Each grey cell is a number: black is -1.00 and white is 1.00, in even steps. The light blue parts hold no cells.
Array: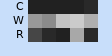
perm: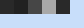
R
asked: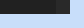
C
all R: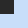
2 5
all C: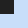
1 2 3 4
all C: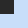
5

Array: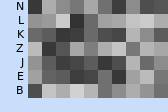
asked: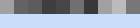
E
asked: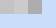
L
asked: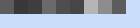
K

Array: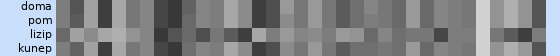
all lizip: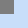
16 20 29 30 35
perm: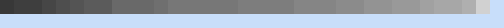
pom

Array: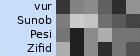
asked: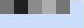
Pesi
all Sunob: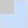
2
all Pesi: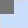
1 5 6
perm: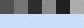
Zifid

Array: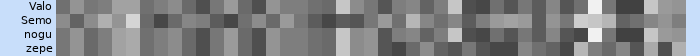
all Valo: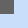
27
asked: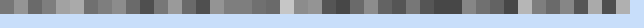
zepe
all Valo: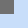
1 7 19 32 38

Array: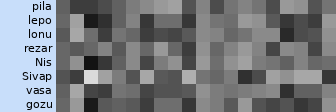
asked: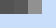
vasa
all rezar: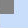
4 13 15 18
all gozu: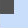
15 17

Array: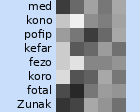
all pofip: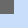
4
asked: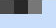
fotal
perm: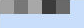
med

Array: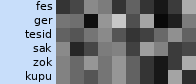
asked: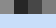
sak
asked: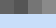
tesid
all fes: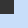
1 5 7
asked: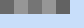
zok
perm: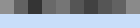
tesid
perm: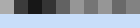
zok
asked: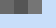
kupu

